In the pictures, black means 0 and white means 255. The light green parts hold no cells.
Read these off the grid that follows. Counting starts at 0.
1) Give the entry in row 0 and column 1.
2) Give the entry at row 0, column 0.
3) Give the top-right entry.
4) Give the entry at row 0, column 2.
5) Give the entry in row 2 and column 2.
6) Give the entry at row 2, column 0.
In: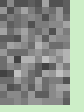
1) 137
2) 81
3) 94
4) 81
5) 109
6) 94

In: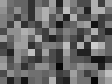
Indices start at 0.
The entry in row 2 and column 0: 128
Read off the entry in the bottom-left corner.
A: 112
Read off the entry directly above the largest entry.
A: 62
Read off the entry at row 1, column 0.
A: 144
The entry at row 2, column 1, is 112
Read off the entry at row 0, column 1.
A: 112
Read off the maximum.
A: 205
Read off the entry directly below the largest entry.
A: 144
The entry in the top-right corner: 160
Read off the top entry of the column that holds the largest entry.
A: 176
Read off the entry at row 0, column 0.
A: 160
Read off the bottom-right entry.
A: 160
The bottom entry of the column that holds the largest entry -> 6
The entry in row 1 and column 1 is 100
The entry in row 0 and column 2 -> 100
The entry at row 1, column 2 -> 144
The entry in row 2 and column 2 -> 62

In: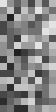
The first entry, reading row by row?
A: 227
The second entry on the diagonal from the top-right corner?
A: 157
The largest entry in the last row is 184
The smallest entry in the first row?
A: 71
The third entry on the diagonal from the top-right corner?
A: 86
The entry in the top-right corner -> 184
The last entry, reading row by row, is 172
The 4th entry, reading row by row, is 145
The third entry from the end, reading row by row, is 129
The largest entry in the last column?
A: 227
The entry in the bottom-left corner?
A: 98
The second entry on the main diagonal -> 196
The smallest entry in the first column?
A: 45
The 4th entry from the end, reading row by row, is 157

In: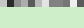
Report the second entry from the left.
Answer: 43
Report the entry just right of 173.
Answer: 90
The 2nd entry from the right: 239
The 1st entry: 198

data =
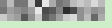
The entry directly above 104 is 144
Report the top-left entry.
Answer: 131
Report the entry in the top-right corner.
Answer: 187
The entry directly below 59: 231
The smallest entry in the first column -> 117
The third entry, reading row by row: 117
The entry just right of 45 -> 75
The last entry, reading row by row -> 171
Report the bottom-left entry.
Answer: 202
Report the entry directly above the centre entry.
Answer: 171
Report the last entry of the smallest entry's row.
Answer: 158
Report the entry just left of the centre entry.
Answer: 75
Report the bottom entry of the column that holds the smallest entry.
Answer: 202

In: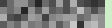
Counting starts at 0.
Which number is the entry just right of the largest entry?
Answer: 51
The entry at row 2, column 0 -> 174
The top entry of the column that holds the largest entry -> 174
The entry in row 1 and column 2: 132
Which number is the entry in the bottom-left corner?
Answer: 93
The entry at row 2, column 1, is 80
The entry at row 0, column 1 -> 107
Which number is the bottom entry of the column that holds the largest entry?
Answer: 199
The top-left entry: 66
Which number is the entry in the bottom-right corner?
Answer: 145
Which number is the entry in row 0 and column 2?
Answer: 145
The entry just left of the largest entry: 132
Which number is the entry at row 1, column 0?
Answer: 132
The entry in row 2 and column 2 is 66

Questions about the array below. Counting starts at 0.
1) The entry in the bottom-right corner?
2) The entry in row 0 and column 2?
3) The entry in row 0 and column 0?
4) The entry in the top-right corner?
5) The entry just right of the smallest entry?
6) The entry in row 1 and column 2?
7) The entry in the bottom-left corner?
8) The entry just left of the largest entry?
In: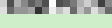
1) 106
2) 176
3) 206
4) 136
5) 122
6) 149
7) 222
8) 79

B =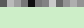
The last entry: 147
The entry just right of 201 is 104
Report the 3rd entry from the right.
147
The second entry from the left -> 186

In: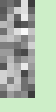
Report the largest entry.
249
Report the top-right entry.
60
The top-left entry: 100
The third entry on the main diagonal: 100
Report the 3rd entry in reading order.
87
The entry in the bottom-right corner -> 60
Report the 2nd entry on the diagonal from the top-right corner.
222
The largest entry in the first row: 222
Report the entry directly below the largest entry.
126
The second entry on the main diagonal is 139
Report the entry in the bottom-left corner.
100
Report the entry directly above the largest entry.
87
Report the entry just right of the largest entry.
197
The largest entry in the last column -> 209

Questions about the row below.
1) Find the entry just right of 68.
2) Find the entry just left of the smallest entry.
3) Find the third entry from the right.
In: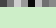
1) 125
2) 153
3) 192

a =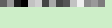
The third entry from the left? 30
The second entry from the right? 154
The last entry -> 124
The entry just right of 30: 1

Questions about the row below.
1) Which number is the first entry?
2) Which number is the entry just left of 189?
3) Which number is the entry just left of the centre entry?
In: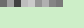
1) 109
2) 66
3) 189

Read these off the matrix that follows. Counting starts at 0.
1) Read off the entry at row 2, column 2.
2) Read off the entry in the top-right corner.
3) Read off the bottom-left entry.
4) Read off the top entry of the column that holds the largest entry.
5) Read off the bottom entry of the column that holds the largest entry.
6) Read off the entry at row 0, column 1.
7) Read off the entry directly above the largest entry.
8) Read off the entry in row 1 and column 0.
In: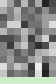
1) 170
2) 76
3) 197
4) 170
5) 221
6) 158
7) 184
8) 170

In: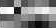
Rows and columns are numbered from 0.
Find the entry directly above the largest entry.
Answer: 68
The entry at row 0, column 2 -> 171
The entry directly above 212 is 68
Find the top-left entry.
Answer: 82
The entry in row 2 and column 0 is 82
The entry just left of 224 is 200
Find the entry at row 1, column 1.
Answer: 252
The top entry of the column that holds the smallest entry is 134
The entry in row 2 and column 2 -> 121
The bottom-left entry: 158

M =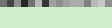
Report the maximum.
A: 200
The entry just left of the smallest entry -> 143
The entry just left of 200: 185
